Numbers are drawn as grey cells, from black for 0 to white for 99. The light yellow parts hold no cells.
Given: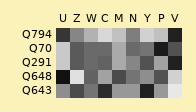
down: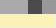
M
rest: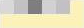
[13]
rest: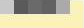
[52 32 63 13]

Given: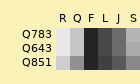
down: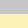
Q
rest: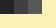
[53]

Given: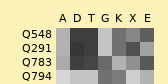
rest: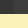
[76 44 31 63]
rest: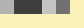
[52 37]

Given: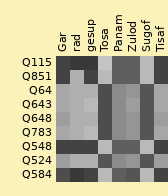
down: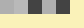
gesup
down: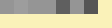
Zulod

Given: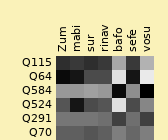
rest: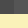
[87 29 52]
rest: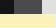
[ 8 91]
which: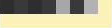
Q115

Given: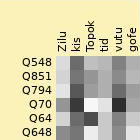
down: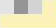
Zilu
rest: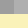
[42 61]
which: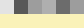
Q794
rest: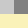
[78]
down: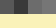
kis
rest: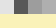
[42 61]
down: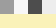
Topok

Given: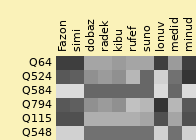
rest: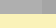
[31 64 31]
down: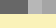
suno
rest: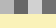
[20]
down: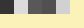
minud
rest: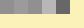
[81 44 20]
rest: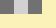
[81]
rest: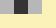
[34]

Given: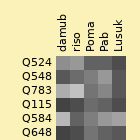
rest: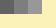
[63]
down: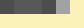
Lusuk
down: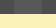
Lusuk

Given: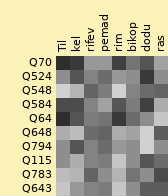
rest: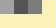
[25 67]
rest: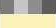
[36]

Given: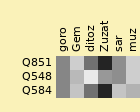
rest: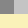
[44 14 76 69]
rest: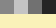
[76 69]
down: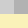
muz

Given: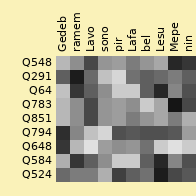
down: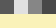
Mepe
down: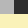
Gedeb
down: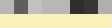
Gedeb
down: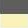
bel
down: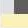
Lavo

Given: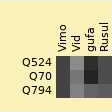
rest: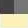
[14 30]
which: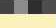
Q524
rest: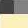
[39 36]
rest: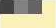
[36]

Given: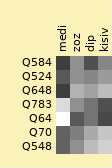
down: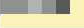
zoz
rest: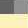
[73 81]
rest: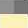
[31]

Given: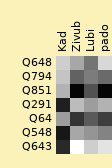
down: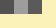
Lubi
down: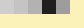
Kad
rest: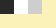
[88]

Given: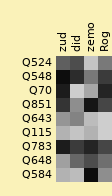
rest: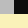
[55]
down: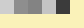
did

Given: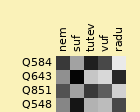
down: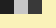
tutev
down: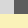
vuf
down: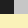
tutev
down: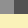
nem

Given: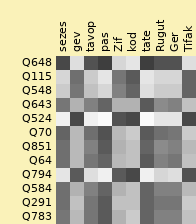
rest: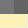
[72 75 35 50 46 75]
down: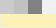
tavop
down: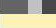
Tifak
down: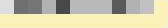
gev
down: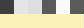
tate

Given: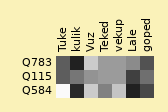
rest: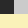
[50 76 13 28]
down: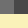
goped

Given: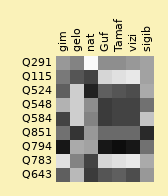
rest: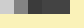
[76]
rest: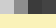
[26 44]
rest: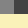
[83 87 90 66]

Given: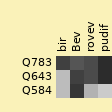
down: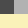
rovev
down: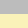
bir
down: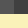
Bev
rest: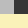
[69 79]
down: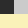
pudif
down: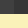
Bev

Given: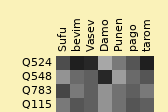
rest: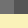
[37]
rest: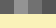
[37]

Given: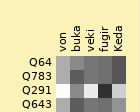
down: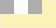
von
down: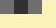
fugir
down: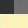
fugir

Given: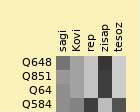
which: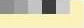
Q64
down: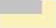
rep
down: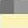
sagi
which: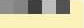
Q584
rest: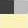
[32]
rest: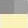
[76 24 79]

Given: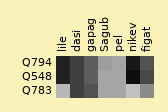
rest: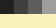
[64  9 32]
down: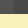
figat
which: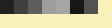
Q794
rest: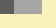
[ 5 28]
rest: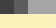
[ 5 28]
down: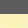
gapag
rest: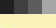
[64  5 28]

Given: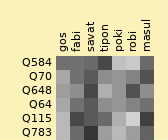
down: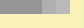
poki
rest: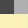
[58 32 55]
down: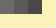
savat
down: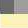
tipon

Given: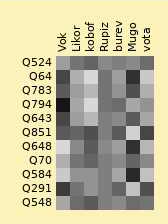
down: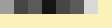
Vok
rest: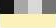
[42 65 57]
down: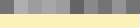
Likor
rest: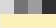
[78]

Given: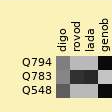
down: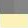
digo
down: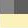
digo

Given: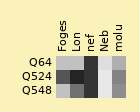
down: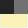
Lon
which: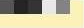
Q524
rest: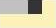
[86 68]
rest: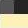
[20 90 51]
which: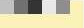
Q548
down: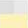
Neb
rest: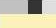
[68]

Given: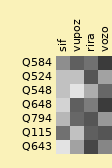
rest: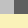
[33]
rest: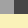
[52]
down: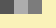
rira
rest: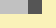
[63]
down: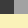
vozo
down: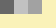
vupoz
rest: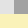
[27 52]

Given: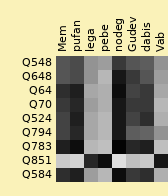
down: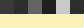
dabis
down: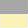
lega
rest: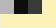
[18 68]
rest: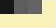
[57]
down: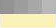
Vab
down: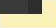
dabis
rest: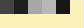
[26 18 68]

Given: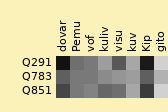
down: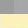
kuv
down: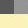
visu
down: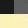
Kip
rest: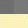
[61 34 65 10 81]

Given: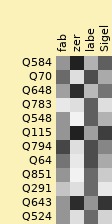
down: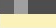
labe
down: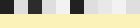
zer
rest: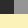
[20]
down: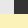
Sigel
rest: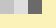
[90]
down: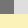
Sigel

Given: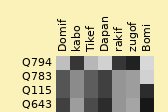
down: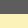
Tikef
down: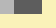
Tikef

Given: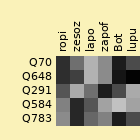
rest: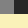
[33 63 75 63]
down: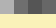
lapo
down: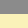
zapof
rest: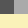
[43 11 29 66]
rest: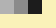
[29]

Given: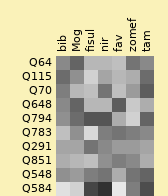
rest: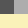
[81 39]
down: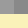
zomef

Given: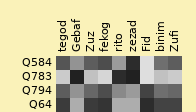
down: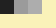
zezad
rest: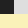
[75 79]

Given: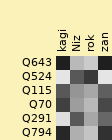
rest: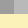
[28]
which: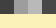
Q70
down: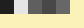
zan
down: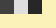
kagi
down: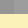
Niz
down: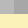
rok
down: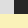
kagi

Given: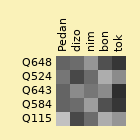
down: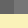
Pedan
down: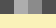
bon
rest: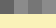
[18]
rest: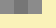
[18]
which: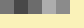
Q524

